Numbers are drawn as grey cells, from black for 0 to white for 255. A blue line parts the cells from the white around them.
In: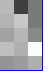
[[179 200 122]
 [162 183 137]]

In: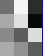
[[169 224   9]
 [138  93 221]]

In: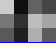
[[119  49 189]
 [ 89  31 175]]

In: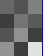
[[ 61 116  90]
 [ 83 145  62]]

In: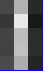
[[ 55 232  25]
 [ 68 188  44]]

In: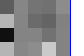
[[182 133 107]
 [ 16 132 132]]

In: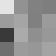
[[156 165 128]
 [ 57 171 143]]

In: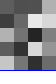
[[ 62 104 232]
 [178 115  36]]
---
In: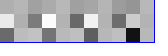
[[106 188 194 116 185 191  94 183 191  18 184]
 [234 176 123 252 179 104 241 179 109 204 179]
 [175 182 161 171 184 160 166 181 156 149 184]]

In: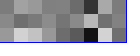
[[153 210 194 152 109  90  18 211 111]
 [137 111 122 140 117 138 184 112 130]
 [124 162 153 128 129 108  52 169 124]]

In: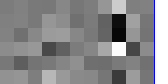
[[146 149 126 183 153 138 136 118  59 156 118]
 [120  94 116 121 133 144 111 110 122 130 113]
 [140 146 152  73  96 124 134 168 252  70 140]
 [130 112 136 155 157 135 121 100   7 150 116]
 [128 130 121 150 141 112 123  98  14 161 118]
 [124 129 121 120 135 119 125 150 204 127 129]]

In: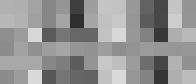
[[140 155 218  87 118 102  99 193 218 150 131  53 175 188]
 [168 168 168 135 126  93 148 200 190 155 109  69 179 145]
 [140 162 144 158 166 149 146 158 142 147 155 151 150 151]
 [142 155 215  90 118 103 102 194 216 151 129  55 174 185]
 [184 178 160 134 165  46 166 193 199 150  91  72 206 149]
 [177 175 163 134 149  63 158 197 194 152  98  71 196 148]]

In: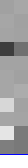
[[126 121]
 [229 122]
 [165 164]
 [215 162]
 [166 172]
 [166 161]
 [163 163]
 [ 61 112]
 [164 162]
 [166 161]
 [161 167]]

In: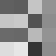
[[221 230  52 141]
 [106 104 185 147]
 [197 201  83 141]
 [ 96  93 197 147]]

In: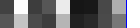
[[ 86 196  75  61 181  33  41  74 119]
 [ 66 254  61  86 235  22  24  72 174]]
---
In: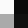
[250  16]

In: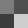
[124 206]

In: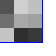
[ 83 168  57]

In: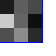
[ 27 100  42]

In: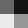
[103 151]

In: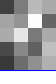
[ 64 147 121 191]
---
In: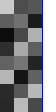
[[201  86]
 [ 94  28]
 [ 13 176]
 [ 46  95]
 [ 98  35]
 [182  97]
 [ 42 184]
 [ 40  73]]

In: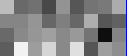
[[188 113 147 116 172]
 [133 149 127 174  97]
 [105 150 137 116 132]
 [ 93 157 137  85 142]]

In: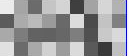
[[235 107 212 163 178]
 [ 91 186 105  75 128]
 [169  98 103  80 217]
 [224 169 156  90 192]]

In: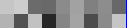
[[198 107 139 128 104]
 [179 194 133  76 197]]

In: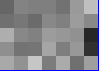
[[102 127 114 191]
 [112 107 128 137]
 [174 129 151  38]
 [143 117 126  48]
 [169 198 171 159]]

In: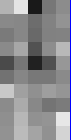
[[179  25 140]
 [137 109 147]
 [122 105 130]
 [138  82 184]
 [ 74  33 151]
 [114 120 138]
 [200 144 149]
 [139 136 123]
 [143 145 231]
 [146 164 212]]

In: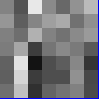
[[131 232 104 186]
 [150 133 170 144]
 [128 177 114 154]
 [124  61 137  89]
 [ 97  19  93  52]
 [ 95  60  78  72]
 [111  48 115  74]]
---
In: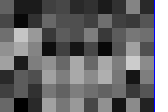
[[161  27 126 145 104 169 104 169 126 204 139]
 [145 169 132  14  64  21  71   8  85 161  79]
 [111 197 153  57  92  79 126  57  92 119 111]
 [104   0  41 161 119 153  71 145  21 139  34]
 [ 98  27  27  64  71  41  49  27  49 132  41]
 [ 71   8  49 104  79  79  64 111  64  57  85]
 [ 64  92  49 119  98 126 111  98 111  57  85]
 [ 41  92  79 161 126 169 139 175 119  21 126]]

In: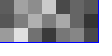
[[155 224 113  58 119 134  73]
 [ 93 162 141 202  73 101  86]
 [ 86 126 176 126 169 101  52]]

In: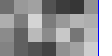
[[174 124 212 124 153 180 174]
 [139  96 186 139 200 118 186]
 [131  96  82  67 145 161 206]
 [110 153 161  82  60  54 145]]

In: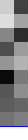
[[221 163]
 [205  65]
 [149 178]
 [134  45]
 [115 127]
 [ 93 101]
 [ 86 142]
 [ 78 155]
 [ 10 121]]

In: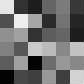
[[230  50  29 101 123  56]
 [144 160  50  93 101  29]
 [129  87 202 187 136 194]
 [ 93 160   3 109 152 136]
 [ 79 238 166  43 115  37]
 [  3  71  63 152  63 210]]

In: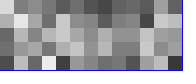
[[217 126 140 119  91 111  83  71  98 104  91 159  98]
 [175 230 167 111 201 140 133  91 126 133  71 201 189]
 [111 152 167 119 175 195 146 183 126 126 201 140 159]
 [104 183 133 183 201 167 140 175 146 146 195 159 152]
 [ 77 189 104 236  64 152 133 111 119  83 159 189  56]]

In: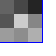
[[156 141 175]
 [ 99  71  36]
 [ 84 204 134]]

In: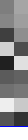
[[238 201]
 [209  77]
 [134 158]
 [126 165]
 [112 119]
 [ 91  98]
 [ 85  50]
 [ 63 142]
 [ 32 224]]

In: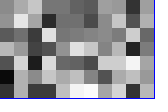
[[184 153  67  82 147 224 198 132 184  35 124]
 [147 230 165  43 112 112  75 139 198  82 177]
 [139 171 198 118 118  98  90 159 153  51 159]
 [ 90 112  59 224 118 124 132 139 124 206 104]
 [ 82 212  28 218 104  98  75 206 206 244 165]
 [ 51 177  59  59 191 244 251 165 212  51 184]
 [ 10 177 139 198 171 191 132  82 171 191 153]]
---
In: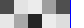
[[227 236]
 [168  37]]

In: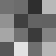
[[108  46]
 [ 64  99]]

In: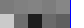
[[128 131]
 [110  29]]

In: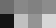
[[136 129]
 [192 148]]

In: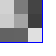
[[123  68]
 [164  62]]

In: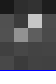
[[ 46  50]
 [ 59 198]]

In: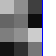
[[142  63]
 [114  13]]
